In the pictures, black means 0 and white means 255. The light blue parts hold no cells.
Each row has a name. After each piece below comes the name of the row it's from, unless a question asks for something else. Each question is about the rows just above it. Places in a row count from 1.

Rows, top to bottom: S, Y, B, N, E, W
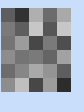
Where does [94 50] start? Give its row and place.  S, 1
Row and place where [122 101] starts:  N, 3

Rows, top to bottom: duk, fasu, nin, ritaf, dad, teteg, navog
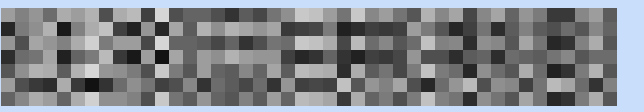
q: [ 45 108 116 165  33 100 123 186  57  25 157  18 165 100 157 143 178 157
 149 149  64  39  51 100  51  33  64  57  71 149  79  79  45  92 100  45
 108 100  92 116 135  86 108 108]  ritaf
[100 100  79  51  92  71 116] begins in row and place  duk, 14
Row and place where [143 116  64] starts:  teteg, 10
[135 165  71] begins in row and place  duk, 32
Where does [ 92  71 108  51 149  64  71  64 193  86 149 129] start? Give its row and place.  teteg, 17
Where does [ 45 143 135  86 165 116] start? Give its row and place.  nin, 34
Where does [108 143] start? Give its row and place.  teteg, 9

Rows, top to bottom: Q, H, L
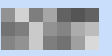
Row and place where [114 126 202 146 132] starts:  H, 1
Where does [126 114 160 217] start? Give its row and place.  L, 4
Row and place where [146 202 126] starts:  L, 2
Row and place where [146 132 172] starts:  H, 4

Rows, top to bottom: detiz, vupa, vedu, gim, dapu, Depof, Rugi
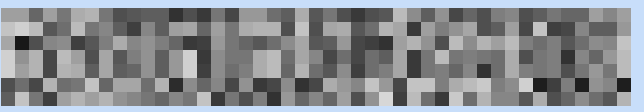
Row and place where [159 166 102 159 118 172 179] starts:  vupa, 13
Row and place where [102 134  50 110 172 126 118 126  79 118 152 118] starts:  dapu, 33
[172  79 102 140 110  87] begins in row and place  Rugi, 39
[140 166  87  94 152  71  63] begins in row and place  vedu, 21

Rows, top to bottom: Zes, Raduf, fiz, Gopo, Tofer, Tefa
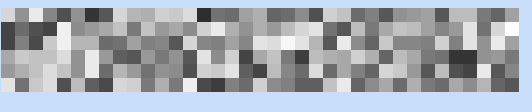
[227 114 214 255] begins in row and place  Raduf, 34
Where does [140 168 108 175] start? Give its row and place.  Tefa, 27
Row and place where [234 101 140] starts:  Tefa, 25
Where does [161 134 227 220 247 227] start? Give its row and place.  fiz, 17
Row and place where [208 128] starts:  fiz, 32
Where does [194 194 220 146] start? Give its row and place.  Gopo, 3

